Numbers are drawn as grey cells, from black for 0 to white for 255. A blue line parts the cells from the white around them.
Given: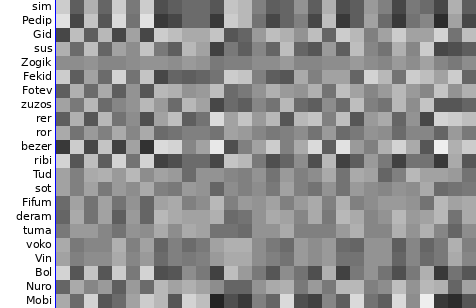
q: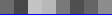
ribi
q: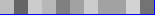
Gid
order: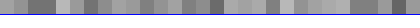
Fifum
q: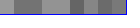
Vin

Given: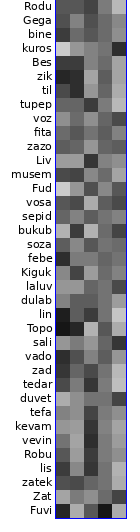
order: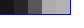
Topo
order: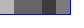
tupep
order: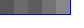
soza
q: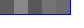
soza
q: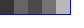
zad

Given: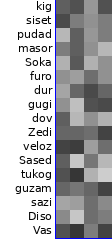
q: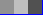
gugi
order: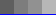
masor
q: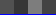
Vas
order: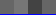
guzam
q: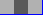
Soka
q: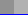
dov

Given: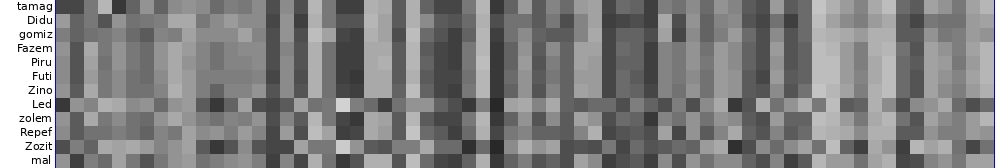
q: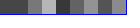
zolem
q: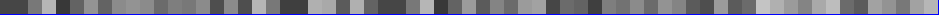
tamag

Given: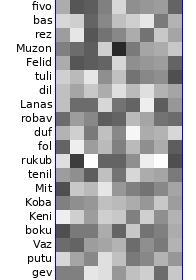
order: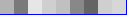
bas
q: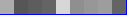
Felid
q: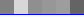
fivo

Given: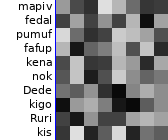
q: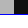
fedal
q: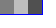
fafup
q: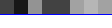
Ruri
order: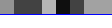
fedal

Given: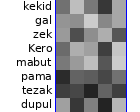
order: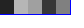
dupul
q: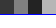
dupul
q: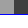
Kero

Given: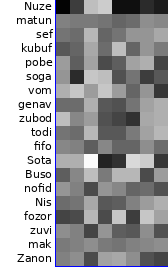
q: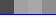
Zanon
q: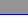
sef

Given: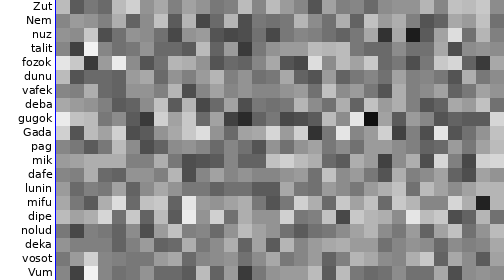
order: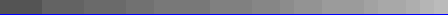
dunu
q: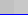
mifu

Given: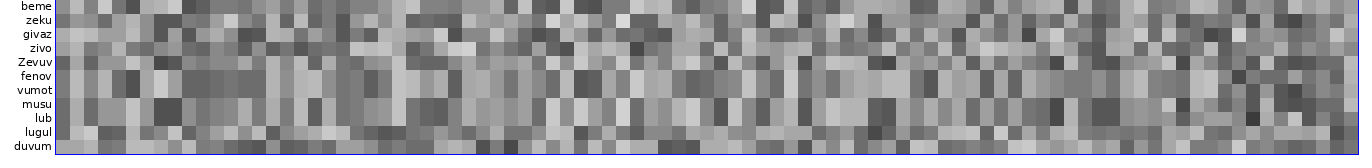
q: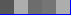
beme
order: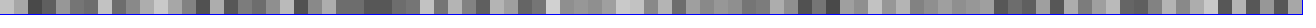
musu
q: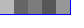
zeku
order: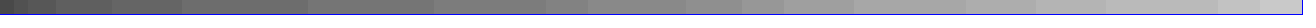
fenov
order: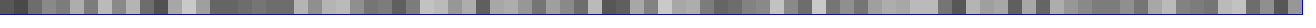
vumot
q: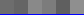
zivo
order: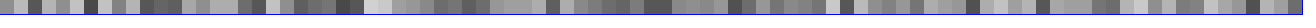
givaz

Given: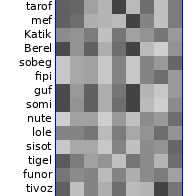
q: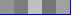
Katik
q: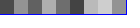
Berel
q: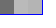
tivoz
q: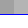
tarof
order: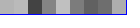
mef

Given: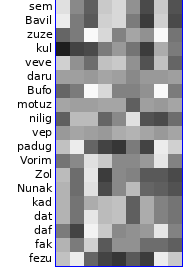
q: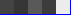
fezu
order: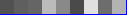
Nunak
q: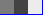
padug

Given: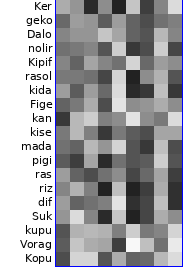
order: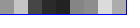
Suk
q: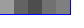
geko
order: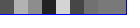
rasol

